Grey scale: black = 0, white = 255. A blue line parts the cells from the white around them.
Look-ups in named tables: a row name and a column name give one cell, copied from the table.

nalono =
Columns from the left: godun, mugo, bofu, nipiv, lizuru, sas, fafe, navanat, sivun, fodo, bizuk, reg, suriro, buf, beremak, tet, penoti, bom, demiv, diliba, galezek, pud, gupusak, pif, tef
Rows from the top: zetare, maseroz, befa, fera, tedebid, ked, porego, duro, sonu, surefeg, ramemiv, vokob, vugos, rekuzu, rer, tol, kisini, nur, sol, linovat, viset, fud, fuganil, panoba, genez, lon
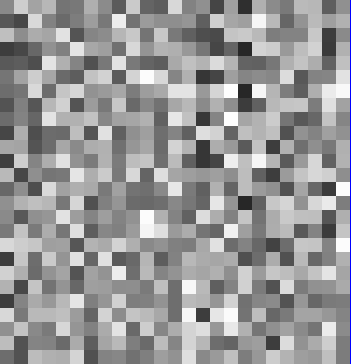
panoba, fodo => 105
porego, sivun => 167
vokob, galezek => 90
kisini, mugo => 195
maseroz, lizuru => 106
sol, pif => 129
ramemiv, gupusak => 143
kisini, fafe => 93
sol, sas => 224
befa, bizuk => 116
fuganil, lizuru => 191
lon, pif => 191
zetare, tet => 69
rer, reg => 110
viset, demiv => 123

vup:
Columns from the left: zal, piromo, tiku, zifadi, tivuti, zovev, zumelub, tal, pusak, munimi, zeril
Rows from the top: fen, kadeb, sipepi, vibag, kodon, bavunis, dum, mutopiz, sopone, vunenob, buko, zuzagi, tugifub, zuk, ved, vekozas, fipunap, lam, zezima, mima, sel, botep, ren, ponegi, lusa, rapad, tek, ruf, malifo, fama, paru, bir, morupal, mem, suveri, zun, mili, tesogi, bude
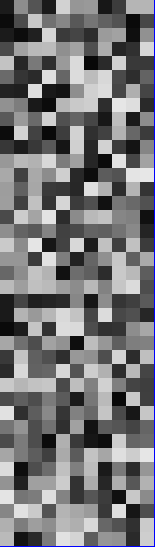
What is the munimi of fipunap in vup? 137
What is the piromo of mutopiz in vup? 125
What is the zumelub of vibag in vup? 79
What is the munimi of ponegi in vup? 141
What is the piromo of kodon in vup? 38
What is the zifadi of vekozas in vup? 227
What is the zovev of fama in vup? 129
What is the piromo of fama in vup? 47
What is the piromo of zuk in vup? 97
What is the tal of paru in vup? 92
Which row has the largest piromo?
mili

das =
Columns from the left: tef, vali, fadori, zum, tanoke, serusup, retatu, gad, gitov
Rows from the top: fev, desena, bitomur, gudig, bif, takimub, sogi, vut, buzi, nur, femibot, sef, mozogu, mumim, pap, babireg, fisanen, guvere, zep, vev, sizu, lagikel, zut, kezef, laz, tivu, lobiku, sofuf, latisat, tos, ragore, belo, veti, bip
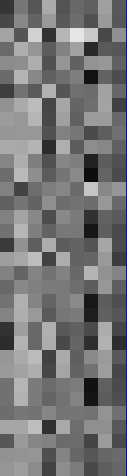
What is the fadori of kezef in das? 104
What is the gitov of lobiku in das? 71
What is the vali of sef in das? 174
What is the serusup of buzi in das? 96
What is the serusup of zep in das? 98
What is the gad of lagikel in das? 93
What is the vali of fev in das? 118
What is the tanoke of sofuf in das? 118
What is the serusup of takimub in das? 126
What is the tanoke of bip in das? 141
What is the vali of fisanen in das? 182
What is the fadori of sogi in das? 90
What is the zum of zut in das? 90
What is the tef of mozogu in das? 108
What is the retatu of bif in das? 147
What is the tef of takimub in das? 106
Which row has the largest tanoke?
bitomur

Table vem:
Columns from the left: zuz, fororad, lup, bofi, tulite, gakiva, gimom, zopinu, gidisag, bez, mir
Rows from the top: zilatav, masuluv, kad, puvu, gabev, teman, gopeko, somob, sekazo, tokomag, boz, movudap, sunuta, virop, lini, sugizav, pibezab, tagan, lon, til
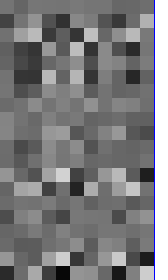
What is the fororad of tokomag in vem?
111
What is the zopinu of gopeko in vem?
115
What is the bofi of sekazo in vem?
128
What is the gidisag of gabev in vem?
131
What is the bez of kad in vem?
185
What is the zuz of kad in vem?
113
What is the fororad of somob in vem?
114
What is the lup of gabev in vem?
58
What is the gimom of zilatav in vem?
117
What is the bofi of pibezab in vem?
108
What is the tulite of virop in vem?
112
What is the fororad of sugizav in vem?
128
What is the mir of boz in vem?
106
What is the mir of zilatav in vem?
110
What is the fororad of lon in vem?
103
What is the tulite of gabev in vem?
118
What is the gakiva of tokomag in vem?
86
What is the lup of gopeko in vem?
93
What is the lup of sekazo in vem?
105

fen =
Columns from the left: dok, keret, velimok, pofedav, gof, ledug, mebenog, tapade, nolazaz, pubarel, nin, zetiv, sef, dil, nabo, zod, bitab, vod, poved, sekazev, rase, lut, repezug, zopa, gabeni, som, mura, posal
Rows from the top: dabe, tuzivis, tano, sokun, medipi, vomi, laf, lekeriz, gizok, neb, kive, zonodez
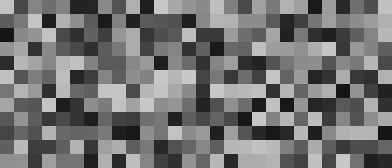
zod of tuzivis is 179
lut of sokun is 144
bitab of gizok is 72
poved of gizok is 199
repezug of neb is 29
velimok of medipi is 164
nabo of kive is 136
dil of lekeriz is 109
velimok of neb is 81
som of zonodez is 113
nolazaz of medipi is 90
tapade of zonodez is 175
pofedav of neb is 178
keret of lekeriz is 91
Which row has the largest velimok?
tuzivis

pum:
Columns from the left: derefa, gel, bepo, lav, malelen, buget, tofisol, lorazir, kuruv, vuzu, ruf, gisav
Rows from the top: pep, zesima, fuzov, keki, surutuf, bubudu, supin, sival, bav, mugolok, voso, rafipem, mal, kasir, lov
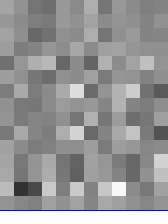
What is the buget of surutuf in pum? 140
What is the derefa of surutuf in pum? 112
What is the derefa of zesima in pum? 151
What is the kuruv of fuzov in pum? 144
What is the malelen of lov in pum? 145
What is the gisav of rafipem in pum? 210
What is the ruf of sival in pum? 124
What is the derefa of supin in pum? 124
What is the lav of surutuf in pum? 184

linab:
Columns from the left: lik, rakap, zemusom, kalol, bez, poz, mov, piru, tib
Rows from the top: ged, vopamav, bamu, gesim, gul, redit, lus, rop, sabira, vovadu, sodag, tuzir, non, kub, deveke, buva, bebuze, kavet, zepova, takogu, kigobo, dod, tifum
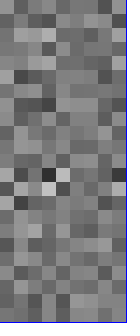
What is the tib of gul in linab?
161
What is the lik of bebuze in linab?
125
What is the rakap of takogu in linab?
91
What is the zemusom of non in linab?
115
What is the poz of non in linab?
108
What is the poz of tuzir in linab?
139
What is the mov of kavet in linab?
141
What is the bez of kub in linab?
79
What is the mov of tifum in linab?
137
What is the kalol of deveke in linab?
107
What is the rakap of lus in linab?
136
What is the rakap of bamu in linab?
159
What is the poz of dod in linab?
150
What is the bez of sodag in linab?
136
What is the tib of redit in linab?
109
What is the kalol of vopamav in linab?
83
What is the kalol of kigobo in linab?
105
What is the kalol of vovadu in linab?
107
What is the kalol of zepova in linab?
106
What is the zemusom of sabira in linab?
112
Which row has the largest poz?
dod

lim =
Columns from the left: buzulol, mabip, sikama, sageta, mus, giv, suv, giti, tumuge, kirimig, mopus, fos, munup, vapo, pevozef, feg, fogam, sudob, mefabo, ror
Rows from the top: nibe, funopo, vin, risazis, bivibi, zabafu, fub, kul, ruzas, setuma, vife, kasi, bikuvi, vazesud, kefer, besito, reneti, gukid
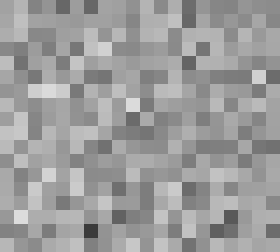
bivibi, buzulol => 189
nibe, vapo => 108
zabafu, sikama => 120
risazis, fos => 156
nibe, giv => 157
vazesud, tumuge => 111
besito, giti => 168
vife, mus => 151
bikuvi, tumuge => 142
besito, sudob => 153
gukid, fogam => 165
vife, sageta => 175
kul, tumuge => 155
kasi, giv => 130
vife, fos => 140
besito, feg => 182
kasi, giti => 157
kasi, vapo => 125

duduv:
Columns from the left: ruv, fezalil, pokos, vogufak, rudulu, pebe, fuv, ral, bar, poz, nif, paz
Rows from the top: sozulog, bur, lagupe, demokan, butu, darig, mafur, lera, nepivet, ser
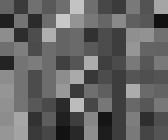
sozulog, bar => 59
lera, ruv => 145
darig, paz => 84
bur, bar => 137
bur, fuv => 120
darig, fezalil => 115
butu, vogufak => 109
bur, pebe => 148
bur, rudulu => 200
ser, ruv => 150
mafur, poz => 172
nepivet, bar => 61
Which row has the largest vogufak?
lagupe

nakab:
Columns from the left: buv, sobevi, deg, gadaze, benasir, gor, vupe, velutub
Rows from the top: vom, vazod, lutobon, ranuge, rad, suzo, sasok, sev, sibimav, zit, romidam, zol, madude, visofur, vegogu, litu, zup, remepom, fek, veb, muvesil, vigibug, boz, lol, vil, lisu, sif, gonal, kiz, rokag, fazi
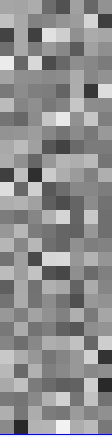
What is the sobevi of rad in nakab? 103
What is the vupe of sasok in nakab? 55
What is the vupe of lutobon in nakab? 171
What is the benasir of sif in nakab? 137
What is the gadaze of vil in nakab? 174
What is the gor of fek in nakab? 151
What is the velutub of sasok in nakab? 221
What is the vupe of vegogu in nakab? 140
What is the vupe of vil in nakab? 103
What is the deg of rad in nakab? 216
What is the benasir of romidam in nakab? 66
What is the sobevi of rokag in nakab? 119
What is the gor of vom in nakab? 161

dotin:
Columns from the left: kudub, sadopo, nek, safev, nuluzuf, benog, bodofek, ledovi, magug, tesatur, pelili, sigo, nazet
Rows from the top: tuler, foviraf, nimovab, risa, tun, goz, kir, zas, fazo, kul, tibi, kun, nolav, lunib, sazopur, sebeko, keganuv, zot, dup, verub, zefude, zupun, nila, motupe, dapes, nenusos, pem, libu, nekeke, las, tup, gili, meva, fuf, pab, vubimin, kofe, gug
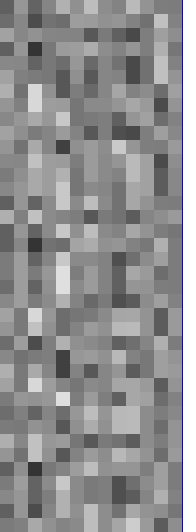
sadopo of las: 128
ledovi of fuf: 145
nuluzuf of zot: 109
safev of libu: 157
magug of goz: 131
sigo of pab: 159
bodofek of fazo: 122
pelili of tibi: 126
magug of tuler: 131
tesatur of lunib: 167
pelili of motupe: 147
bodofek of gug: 189
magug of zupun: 79
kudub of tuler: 96
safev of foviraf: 114
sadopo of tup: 121
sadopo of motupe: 121

